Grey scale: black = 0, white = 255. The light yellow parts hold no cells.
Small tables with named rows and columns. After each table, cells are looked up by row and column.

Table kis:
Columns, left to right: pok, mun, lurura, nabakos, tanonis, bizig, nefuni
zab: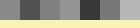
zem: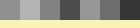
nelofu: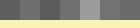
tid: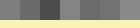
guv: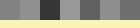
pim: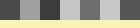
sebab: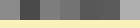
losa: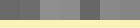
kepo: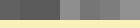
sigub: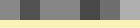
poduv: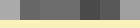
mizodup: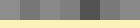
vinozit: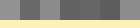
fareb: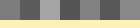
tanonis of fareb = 129
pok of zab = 137
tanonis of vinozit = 102
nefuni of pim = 85
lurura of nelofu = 92
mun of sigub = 81
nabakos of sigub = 134
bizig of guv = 142
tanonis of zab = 56
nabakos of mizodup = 127
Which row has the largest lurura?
fareb

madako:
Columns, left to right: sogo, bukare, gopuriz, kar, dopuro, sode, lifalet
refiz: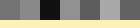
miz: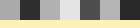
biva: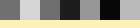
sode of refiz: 169
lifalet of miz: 40
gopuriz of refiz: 17
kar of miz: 228
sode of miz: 180
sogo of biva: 112
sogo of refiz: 115
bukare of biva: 213
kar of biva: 29
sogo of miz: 170
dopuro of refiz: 93
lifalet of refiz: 98
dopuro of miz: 78
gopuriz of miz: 177
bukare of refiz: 137
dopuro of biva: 151
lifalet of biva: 185
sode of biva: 8
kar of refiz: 145
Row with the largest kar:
miz

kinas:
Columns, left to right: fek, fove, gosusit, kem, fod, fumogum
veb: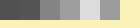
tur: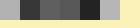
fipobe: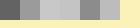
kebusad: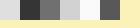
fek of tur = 177
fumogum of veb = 156
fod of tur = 35
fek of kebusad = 223
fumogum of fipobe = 188
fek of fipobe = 99
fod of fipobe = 140
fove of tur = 55
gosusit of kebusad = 112

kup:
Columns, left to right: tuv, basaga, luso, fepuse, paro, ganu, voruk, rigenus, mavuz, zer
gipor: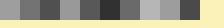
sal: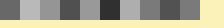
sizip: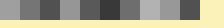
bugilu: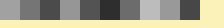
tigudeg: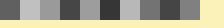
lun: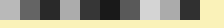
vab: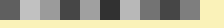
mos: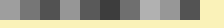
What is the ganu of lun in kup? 25
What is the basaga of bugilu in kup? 117
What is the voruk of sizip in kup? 110
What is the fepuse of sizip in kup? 150
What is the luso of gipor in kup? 80
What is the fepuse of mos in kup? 150
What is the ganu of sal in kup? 48
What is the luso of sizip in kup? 81
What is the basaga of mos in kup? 118
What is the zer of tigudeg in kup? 128
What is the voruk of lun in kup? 89
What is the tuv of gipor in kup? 158

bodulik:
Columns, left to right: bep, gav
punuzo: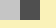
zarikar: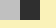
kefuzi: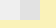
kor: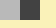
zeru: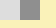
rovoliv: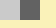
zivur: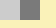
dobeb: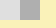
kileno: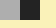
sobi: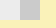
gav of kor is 66
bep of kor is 185
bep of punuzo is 197
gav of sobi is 203
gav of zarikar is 47
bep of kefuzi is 239
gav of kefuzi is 226
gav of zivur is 122
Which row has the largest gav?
kefuzi

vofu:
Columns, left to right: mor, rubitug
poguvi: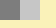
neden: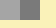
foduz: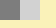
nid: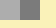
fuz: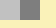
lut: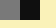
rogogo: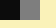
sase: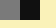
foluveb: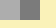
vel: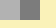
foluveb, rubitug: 123
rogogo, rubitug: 126
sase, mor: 122
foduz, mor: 125
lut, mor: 121
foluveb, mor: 173
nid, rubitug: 123
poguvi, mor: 125
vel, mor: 178
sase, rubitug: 16
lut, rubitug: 15
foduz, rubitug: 210
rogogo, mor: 12
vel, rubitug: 124
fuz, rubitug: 126
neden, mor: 165
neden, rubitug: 122
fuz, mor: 193
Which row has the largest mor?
fuz

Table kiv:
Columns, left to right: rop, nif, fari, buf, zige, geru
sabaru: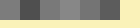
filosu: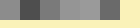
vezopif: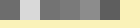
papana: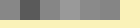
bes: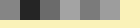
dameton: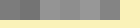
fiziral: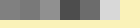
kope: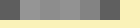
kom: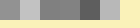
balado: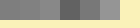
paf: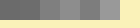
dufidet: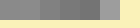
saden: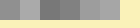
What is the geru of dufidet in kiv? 157
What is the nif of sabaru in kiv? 79
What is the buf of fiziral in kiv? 77
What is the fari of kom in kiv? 128
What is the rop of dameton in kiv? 124
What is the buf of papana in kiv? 153
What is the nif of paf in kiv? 109
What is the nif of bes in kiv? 37
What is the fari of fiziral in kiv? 144
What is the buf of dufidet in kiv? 121
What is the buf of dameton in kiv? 142
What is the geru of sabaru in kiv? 92
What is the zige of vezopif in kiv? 140
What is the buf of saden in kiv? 129
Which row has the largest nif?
vezopif

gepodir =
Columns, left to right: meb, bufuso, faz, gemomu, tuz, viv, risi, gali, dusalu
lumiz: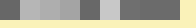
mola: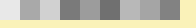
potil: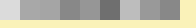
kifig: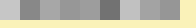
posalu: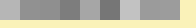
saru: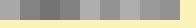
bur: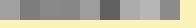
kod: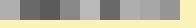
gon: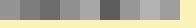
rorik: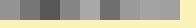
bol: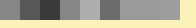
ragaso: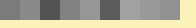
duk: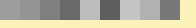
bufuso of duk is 148
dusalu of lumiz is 107
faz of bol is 58
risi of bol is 154
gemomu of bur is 135
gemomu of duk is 105
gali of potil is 153
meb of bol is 134
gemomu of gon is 144
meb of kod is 176
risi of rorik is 154
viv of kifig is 114
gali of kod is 166
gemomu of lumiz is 164
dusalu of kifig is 150
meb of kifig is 198
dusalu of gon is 158
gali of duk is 177

